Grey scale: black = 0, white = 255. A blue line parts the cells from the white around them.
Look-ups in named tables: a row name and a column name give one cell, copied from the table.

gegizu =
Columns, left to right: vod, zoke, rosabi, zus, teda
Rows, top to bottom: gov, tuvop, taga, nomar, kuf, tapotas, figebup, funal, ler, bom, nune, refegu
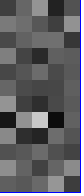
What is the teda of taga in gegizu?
55
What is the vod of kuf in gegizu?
71
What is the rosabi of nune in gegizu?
66
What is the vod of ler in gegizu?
137
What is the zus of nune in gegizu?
101
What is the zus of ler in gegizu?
109
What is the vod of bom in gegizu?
81
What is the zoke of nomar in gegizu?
68
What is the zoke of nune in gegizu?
99
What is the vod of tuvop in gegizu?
122

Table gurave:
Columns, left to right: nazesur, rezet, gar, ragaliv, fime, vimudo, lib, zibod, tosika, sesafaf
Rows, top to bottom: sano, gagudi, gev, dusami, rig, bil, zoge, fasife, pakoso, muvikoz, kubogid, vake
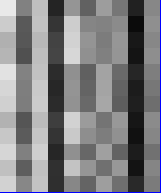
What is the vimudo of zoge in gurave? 105
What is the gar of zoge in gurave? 203
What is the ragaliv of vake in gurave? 47
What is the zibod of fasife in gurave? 152
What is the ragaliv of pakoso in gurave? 52
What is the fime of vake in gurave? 135
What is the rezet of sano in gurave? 129
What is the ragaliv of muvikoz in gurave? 38
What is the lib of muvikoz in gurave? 160
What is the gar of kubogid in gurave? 192
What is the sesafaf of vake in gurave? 123
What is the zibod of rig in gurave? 106
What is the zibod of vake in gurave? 111

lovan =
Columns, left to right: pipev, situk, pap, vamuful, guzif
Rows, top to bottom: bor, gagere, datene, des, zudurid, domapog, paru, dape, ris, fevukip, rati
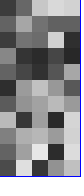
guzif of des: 40
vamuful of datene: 209
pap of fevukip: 231
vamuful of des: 70
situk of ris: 175
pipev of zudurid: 99
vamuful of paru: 186
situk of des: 52
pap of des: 43
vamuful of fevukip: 44
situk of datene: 115
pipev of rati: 75
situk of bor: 103
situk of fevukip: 160
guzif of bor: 210
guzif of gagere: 97

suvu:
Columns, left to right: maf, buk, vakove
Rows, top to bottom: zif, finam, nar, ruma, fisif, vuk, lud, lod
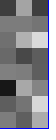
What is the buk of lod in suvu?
95
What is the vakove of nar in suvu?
218
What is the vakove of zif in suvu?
63
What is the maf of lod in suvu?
125
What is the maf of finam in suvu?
124
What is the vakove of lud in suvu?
215
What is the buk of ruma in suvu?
72
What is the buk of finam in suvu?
124
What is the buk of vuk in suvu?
168
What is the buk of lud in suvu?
116
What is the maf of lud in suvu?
94
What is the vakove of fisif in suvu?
94
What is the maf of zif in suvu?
62
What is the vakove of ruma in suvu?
93
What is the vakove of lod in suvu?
172

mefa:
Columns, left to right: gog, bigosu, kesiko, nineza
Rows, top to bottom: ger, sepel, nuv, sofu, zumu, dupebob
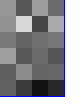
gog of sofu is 159
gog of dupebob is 97
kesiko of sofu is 107
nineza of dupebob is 40
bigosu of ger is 87
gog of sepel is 146
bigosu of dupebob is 59
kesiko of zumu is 101
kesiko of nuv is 112
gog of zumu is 95
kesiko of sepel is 70
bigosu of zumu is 140
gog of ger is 151
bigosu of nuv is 100
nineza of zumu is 103
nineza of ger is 107
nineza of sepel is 170
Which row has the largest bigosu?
sepel

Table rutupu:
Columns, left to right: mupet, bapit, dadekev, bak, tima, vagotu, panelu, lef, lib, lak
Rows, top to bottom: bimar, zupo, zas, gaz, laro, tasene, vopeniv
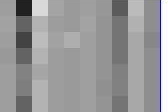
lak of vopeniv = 142
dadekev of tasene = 179
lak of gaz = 142
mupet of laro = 158
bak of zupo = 157
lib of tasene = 168
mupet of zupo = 162
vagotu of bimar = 159
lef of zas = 116
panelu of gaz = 148
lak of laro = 142
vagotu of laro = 159
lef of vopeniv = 116
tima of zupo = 154
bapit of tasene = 126
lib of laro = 168
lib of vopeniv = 168
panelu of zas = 148
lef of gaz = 116
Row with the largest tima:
zas

